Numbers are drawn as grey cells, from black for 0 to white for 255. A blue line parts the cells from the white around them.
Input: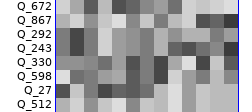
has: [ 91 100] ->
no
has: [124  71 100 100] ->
no

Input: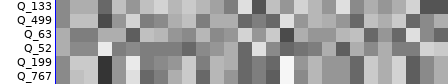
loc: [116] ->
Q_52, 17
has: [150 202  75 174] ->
yes
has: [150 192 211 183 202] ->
yes
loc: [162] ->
Q_133, 11

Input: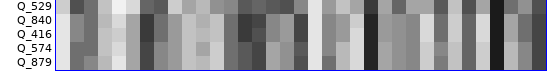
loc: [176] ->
Q_840, 10
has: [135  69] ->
yes
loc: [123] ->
Q_879, 27
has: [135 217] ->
yes
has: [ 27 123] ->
no
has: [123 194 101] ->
yes

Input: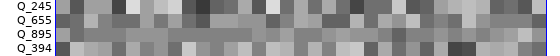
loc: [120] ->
Q_655, 7
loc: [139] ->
Q_895, 15

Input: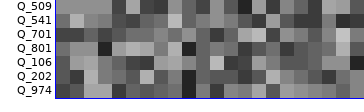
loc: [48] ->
Q_541, 20
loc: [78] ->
Q_541, 4

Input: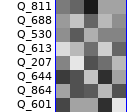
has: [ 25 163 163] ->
yes
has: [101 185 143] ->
yes
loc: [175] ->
Q_530, 2
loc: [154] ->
Q_688, 0

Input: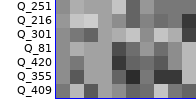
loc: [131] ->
Q_216, 6
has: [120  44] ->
no
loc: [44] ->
Q_355, 5
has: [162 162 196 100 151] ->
yes
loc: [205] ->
Q_216, 2

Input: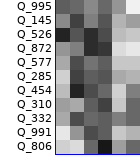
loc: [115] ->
Q_577, 2
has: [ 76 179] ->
no
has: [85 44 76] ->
yes

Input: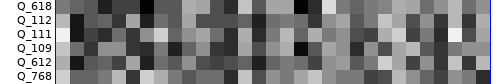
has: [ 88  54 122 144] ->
yes
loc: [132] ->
Q_618, 23
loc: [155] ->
Q_612, 20

